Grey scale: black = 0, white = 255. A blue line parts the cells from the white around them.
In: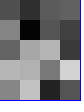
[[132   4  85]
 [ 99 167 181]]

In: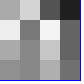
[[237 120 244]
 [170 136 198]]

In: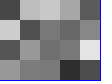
[[205  80 121]
 [ 84 152 112]]

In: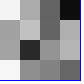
[[161 193 100]
 [163  41 148]]

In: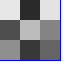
[[ 78 188 132]
 [143  56 100]]

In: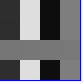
[[ 45 222  13]
 [118 119 119]]
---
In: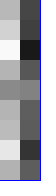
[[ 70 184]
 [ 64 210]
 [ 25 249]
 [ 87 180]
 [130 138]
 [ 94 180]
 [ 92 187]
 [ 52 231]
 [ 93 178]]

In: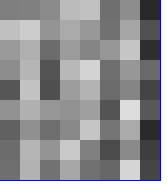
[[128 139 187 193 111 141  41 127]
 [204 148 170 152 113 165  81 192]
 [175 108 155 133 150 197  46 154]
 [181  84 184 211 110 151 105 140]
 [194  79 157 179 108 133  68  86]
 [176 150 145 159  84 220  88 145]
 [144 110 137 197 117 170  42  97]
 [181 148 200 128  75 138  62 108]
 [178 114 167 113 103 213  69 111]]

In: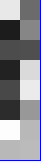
[[107 232]
 [134  28]
 [ 79  76]
 [218  34]
 [235  72]
 [152  44]
 [184 253]
 [187 184]]

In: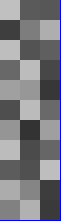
[[ 90  87 192]
 [125 174  62]
 [ 83  95 190]
 [188  71 104]
 [151  55 160]
 [187 105  78]
 [ 51 159 149]
 [ 75 102 188]
 [ 80 190  92]
 [133  61 172]
 [177  58 129]]

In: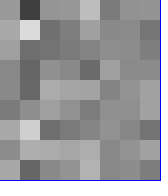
[[ 63 149 151 189 123 146 148 153]
 [219 112 126 160 137 138 117 169]
 [110 115 122 132 142 140 127 159]
 [102 144 137 107 159 138 139 136]
 [104 171 165 163 132 147 162 137]
 [142 159 145 124 144 143 161 123]
 [207 110 122 133 146 135 115 169]
 [174 171 166 173 136 147 161 140]
 [102 137 147 178 136 141 125 167]]

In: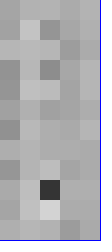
[[178 179 171 179 165]
 [195 149 167 176 162]
 [185 182 157 171 182]
 [183 141 167 181 147]
 [191 187 164 181 149]
 [176 161 165 173 161]
 [184 174 170 181 145]
 [180 173 173 171 174]
 [180 189 165 171 150]
 [190  52 175 175 170]
 [192 211 172 172 165]
 [182 178 156 170 175]]
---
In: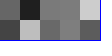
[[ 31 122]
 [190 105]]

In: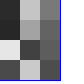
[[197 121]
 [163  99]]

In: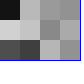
[[185 154]
 [196 137]]

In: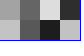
[[101 221]
 [ 88  29]]

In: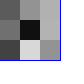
[[147 177]
 [ 16 179]]

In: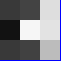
[[ 67 222]
 [246 227]]

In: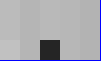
[[181 185]
 [181 185]]
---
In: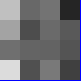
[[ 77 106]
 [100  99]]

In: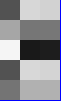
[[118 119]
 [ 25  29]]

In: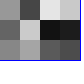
[[203  18]
 [165  90]]

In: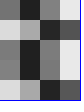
[[170  38]
 [ 32 124]]

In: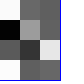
[[156  97]
 [ 52 231]]

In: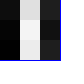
[[244  17]
 [236  30]]

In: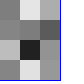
[[125  91]
 [ 33 147]]
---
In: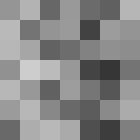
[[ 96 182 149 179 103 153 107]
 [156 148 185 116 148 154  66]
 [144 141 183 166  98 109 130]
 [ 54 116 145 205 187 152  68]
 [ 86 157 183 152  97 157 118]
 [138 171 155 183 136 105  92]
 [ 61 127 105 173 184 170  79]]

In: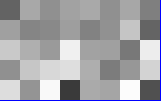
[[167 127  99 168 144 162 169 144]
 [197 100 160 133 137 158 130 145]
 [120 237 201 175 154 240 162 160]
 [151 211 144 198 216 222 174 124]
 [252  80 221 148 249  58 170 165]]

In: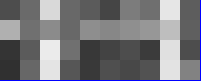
[[230  93  77 106 217 104  91  69 124 111]
 [190  95 176 112 139 104 142 135 143 151]
 [224  77  52  91 235 112  56  67  77  59]
 [227 130  48 103 228  86  57  79  72  82]]

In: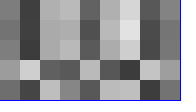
[[ 88 131 125  63 176 186  98 176 214]
 [ 75 117 115  64 170 174  80 185 226]
 [ 73 119 126  60 170 185  90 172 206]
 [196 158 156 207  96  89 186  87  60]
 [ 61 115 110  69 190 134  88 187 191]]

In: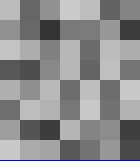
[[ 99 132 187 102 145 203 190]
 [152  60 145 104  52 121 123]
 [187 173 195 173 129 184 107]
 [191 118  87  78 137 183 101]
 [109 200 175 143 185 109 190]
 [114 178 110 189 178 119 200]
 [140  63 158  84  61 181 132]
 [152  73 201 170 164  87 115]]

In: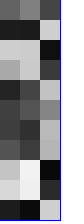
[[128  69  99]
 [ 27 207  28]
 [204  15 206]
 [202  58 169]
 [ 68 194  36]
 [ 84 133  64]
 [ 48 186  62]
 [ 60 181  83]
 [242   9 196]
 [239  42 215]
 [ 11 207  28]]
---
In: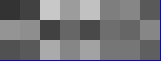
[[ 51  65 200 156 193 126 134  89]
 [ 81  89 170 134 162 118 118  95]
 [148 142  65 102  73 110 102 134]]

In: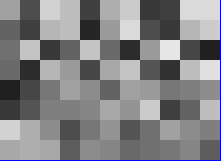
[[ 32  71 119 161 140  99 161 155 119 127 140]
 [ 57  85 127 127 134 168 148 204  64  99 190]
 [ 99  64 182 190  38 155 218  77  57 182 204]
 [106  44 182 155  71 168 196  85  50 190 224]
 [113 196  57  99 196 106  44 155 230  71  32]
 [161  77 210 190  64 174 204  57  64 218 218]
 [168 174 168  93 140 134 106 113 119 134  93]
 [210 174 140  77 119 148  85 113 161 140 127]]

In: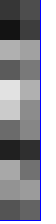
[[ 19  61]
 [ 32  47]
 [ 54  77]
 [ 84  99]
 [ 91 121]
 [107 134]
 [147 155]
 [168 113]
 [176 161]
 [203 140]
 [226 176]]

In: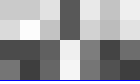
[[ 75  75  96 239 125  68 109]
 [117  62 102 245 117  81  62]
 [202 202 226  88 233 195 239]
 [218 252 195  88 210 188 226]]

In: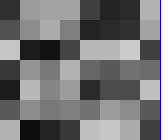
[[ 27 184 133 155  42  75  75 191]
 [ 48 155 163 163  63  35  42 178]
 [ 56 148 120 178 102  89 114 108]
 [ 81 140 171 127  35  42  48 163]
 [ 89 140 120 127 114 155 140  89]
 [178  13  35  56 191 198 171  63]
 [198  27  19  69 184 184 204  63]]

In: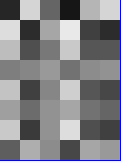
[[ 38 213 101  22 181 213]
 [ 94 174 140  71 166 153]
 [126 134 153 114 140 146]
 [159 108 146 166 114 101]
 [189  79 120 201  86  86]
 [195  64 134 207  86  71]
 [201  58 146 221  79  64]
 [221  44 166 233  64  44]]

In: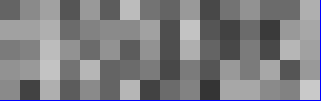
[[100 138 161  85 153  92 188 115 100 153  72 115 146 107 107 175]
 [123 130 188 146 107 146  92 146  78 175 100  72 123  72 182 161]
 [138  66 175  92 138 100 182  66 107 130  52 167 167 138 130 201]
 [146 153 195 115 182 100 107 123  72 123  85 153 123 167  85 153]
 [161 161 175 107 130 138 138 161  78 195  85  66 107  58 153 167]]

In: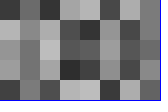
[[ 58 107  52 165 181  72 173 123]
 [ 65 123  78 181 189  58 173  99]
 [149 115 189  86  93 157  86 107]
 [157 115 165  46  65 143  72 137]
 [181 137 173  78  52 149  72 123]]

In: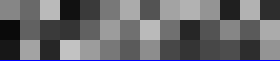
[[ 10  97  58  52  97 156 112 186 112  38  83 134  90 171]
 [ 23 163  38 194 156 120  90 141  71  52  71  77  45 148]
 [134 105 186  17  58 120 171  83 163 178 148  31 178  45]]
